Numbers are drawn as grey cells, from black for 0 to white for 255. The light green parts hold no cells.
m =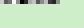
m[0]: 203
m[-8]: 171
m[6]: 44
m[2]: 116

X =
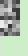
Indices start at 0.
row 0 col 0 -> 84
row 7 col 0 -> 72
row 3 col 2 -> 175
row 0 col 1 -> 130
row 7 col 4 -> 155
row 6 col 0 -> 236
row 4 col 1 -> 100
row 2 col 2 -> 215
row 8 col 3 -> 111
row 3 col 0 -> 179
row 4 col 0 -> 68
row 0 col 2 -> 180

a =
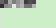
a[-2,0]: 100
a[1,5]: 180
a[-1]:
[47, 136, 146, 230, 157, 180, 117, 114, 179]
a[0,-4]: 171

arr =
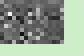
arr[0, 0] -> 155
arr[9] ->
[49, 119, 124, 103, 108, 168, 34, 122, 134, 195, 89, 81, 101, 105, 108, 77]
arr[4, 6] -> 119
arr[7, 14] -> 88
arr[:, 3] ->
[105, 78, 96, 89, 164, 111, 86, 123, 98, 103, 174]
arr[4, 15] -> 148
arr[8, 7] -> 195
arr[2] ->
[99, 86, 105, 96, 62, 96, 81, 51, 93, 186, 103, 87, 87, 81, 83, 183]
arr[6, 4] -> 90
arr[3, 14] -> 86
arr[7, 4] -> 92
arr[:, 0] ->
[155, 85, 99, 59, 155, 69, 94, 113, 75, 49, 106]
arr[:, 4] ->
[114, 96, 62, 107, 29, 103, 90, 92, 98, 108, 71]
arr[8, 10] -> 155
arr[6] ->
[94, 206, 148, 86, 90, 115, 96, 99, 88, 93, 88, 114, 82, 95, 81, 94]
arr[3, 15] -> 94
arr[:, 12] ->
[123, 96, 87, 88, 54, 85, 82, 91, 75, 101, 86]
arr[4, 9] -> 141
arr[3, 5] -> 96
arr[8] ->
[75, 117, 110, 98, 98, 17, 98, 195, 92, 83, 155, 97, 75, 90, 74, 75]
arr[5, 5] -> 34
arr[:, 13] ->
[127, 98, 81, 111, 40, 97, 95, 86, 90, 105, 52]
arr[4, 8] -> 50
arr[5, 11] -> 112
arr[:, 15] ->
[101, 118, 183, 94, 148, 89, 94, 74, 75, 77, 140]
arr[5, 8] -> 102
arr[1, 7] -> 110

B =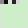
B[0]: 137
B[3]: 36
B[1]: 14

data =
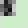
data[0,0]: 177
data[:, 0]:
[177, 97, 110, 155]
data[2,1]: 78
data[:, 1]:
[29, 41, 78, 30]
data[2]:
[110, 78, 18, 204]

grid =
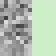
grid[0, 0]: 190
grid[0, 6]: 180
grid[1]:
[168, 90, 179, 163, 177, 77, 120, 198]
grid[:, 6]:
[180, 120, 177, 192, 159, 149, 116, 179, 121, 162, 104, 198, 178, 185]
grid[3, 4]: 157
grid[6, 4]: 71
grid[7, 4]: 155
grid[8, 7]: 173
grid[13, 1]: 177
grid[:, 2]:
[198, 179, 155, 164, 172, 175, 153, 164, 110, 130, 206, 150, 162, 165]
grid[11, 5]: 132
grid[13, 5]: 147
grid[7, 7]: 182
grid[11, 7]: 198
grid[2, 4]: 122
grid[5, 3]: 204
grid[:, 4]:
[123, 177, 122, 157, 213, 188, 71, 155, 77, 222, 136, 146, 148, 168]
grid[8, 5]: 116
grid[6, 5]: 75
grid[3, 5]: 130
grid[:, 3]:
[176, 163, 158, 126, 121, 204, 118, 123, 161, 135, 150, 153, 135, 133]
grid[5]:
[99, 218, 175, 204, 188, 160, 149, 164]
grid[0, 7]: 172
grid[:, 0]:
[190, 168, 113, 165, 130, 99, 153, 182, 211, 149, 153, 169, 181, 171]

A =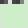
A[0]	65
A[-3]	70
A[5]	130
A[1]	95

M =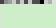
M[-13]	69
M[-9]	111
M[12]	176
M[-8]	200

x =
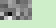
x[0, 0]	128
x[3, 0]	185
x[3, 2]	14
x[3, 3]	114
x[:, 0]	[128, 99, 123, 185, 68]
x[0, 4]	86
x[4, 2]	234
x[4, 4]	82
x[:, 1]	[131, 87, 116, 73, 186]
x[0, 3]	145
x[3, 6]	150
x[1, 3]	146
